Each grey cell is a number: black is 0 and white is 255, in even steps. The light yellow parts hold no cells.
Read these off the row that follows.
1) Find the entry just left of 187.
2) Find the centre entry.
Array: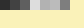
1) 178
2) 221

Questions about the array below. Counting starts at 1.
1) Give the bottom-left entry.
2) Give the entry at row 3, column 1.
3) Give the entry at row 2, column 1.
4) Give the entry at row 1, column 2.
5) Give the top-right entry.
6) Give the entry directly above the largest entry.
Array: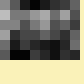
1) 89
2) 131
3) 189
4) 89
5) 98
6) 140

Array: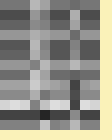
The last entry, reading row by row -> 129
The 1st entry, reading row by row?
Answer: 118
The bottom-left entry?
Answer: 129
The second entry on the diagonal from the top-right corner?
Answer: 76
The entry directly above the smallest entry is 194
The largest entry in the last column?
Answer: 212
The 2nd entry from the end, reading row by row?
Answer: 129
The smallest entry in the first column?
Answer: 67
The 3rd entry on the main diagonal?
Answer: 98
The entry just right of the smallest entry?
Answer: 67
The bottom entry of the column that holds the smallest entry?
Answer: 194
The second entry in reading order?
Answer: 118
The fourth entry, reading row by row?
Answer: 183
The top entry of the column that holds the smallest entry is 162
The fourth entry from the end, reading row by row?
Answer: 138
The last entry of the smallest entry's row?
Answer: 67
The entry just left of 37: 67

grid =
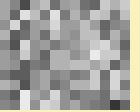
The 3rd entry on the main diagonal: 102
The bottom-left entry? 134
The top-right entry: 202
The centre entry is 178
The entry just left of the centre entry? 178
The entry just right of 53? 102
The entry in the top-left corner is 166
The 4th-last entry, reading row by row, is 122
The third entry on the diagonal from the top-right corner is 102
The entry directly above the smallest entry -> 190
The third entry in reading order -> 74
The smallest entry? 53
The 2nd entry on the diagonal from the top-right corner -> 122
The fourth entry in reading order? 166
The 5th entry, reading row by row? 190
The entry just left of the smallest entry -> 112
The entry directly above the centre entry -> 145

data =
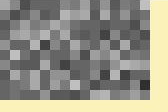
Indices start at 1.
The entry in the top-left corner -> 169
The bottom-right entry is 123
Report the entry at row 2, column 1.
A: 123
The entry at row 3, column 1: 90
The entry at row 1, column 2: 135
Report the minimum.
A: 47
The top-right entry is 191
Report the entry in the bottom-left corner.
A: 101
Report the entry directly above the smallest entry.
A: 101
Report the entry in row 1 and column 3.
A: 79
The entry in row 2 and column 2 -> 79
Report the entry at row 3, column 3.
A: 158
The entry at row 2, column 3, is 101

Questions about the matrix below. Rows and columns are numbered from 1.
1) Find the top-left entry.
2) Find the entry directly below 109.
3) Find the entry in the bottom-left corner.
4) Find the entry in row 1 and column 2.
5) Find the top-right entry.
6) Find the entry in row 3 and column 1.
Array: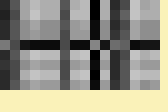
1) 42
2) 42
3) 42
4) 86
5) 174
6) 42

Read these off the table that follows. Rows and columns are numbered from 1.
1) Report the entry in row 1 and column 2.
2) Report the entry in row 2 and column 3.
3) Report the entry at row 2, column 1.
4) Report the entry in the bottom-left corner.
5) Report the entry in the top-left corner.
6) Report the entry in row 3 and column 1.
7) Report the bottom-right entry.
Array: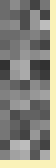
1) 139
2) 77
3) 108
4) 129
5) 108
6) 129
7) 170

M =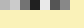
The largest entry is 233
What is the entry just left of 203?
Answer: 183
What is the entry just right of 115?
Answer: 32

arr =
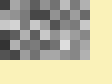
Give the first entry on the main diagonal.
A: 62
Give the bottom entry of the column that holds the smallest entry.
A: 83
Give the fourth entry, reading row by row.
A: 94
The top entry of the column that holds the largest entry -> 188
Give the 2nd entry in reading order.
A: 167
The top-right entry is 177
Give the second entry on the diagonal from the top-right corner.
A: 157
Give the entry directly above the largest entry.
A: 188
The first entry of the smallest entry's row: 51
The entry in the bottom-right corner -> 177
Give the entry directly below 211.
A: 94
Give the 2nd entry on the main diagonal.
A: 146
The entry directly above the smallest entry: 71
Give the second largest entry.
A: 211
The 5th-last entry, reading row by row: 167
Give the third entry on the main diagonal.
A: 123

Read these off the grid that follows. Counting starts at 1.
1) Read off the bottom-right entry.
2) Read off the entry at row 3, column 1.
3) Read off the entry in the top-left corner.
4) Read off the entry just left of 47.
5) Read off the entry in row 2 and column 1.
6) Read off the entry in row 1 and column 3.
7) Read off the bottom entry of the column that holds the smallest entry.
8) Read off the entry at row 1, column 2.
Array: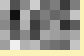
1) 196
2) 137
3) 196
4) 158
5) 148
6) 137
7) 239
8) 80
